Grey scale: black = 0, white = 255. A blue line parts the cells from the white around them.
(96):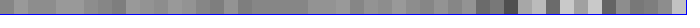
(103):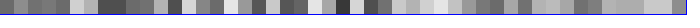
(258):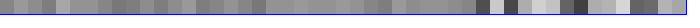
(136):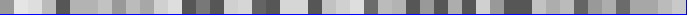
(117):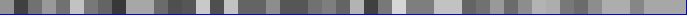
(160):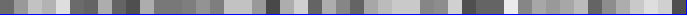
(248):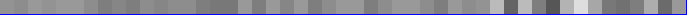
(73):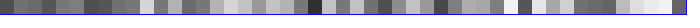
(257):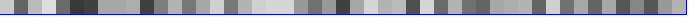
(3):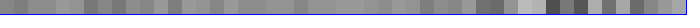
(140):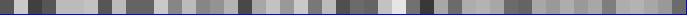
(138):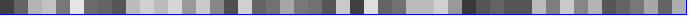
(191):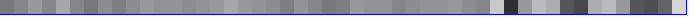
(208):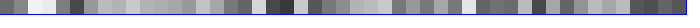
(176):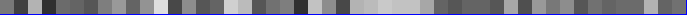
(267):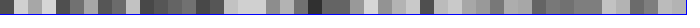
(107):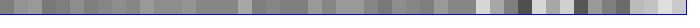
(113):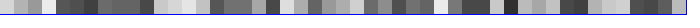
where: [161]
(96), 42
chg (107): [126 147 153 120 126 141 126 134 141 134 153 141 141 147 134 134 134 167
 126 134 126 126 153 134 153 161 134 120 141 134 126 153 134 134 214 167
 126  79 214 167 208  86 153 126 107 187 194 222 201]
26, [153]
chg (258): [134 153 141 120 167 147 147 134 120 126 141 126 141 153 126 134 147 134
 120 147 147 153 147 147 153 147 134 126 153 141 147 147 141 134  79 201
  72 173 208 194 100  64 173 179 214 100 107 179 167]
4, [126]
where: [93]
(113), 48
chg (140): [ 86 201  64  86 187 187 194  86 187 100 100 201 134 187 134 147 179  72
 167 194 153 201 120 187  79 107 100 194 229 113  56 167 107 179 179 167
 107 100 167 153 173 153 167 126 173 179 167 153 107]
34, [173]
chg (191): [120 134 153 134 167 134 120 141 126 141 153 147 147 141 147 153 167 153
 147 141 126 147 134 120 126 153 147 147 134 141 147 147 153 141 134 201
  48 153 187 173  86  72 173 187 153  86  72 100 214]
47, [79]

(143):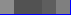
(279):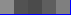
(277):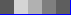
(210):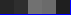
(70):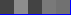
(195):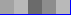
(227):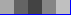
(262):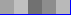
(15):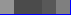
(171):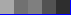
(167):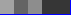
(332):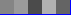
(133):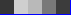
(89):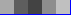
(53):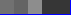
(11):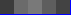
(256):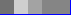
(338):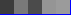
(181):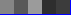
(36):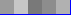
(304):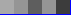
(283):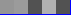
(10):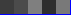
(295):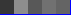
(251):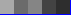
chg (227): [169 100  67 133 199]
5, [192]
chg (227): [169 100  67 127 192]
4, [133]
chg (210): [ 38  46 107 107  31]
3, [113]
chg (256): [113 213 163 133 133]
2, [207]

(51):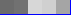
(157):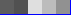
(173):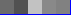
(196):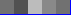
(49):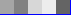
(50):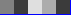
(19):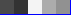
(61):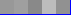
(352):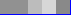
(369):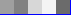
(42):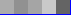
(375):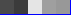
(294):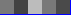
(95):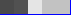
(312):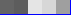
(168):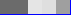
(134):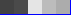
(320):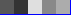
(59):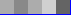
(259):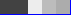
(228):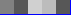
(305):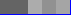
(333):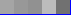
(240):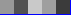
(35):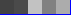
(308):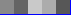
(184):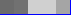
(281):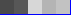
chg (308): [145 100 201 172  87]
1, [137]
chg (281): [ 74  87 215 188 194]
4, [180]
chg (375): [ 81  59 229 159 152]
1, [74]
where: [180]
(281), 4

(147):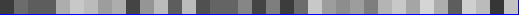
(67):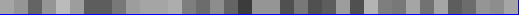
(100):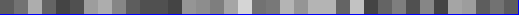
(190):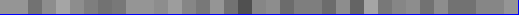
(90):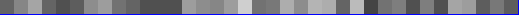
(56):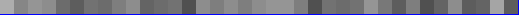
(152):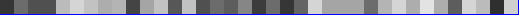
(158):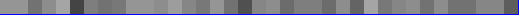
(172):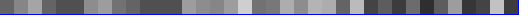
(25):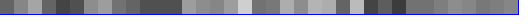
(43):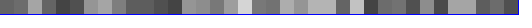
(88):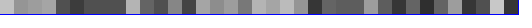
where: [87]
(152), 13
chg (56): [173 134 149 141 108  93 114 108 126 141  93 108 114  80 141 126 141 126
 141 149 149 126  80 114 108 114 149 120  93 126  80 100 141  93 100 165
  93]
11, [100]
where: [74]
(43), 32

